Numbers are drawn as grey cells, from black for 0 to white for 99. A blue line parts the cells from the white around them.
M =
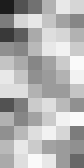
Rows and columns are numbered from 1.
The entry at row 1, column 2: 32
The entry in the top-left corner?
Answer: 11
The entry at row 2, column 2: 83
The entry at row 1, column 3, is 44
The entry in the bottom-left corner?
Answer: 66
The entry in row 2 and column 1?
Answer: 48
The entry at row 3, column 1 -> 22
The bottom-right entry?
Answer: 40
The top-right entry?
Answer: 83
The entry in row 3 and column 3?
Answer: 66
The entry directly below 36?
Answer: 52

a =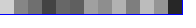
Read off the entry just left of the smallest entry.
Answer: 58
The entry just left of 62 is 37
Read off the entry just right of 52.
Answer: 43
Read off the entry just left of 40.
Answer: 26
